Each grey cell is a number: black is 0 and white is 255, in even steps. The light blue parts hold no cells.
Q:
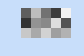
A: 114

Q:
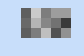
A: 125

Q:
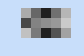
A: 32

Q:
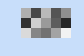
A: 185

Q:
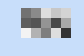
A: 222

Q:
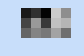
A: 3

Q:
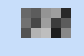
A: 148
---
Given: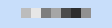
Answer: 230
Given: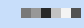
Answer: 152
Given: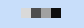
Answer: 78
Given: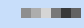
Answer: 173
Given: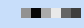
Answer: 7
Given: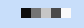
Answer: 116
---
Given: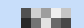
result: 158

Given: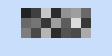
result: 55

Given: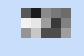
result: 158

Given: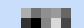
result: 144

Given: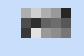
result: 99

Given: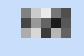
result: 99

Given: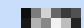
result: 210
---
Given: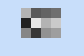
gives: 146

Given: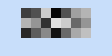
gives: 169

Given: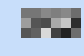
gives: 34

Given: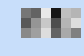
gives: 169

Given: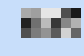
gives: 210

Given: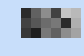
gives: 141
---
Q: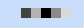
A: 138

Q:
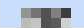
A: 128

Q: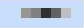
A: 98

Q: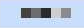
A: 206

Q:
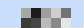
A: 206

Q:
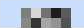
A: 29

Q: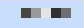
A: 49
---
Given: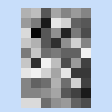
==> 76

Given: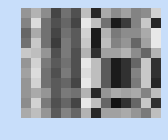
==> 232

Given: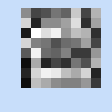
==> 47

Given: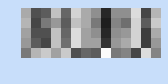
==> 170

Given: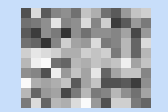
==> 153

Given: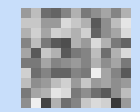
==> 218

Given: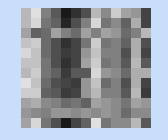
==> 184

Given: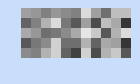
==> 219
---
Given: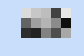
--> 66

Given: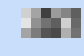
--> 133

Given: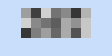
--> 54

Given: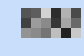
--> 178

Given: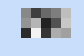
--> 126

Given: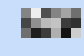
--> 163

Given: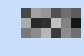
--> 112

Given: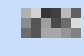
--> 186
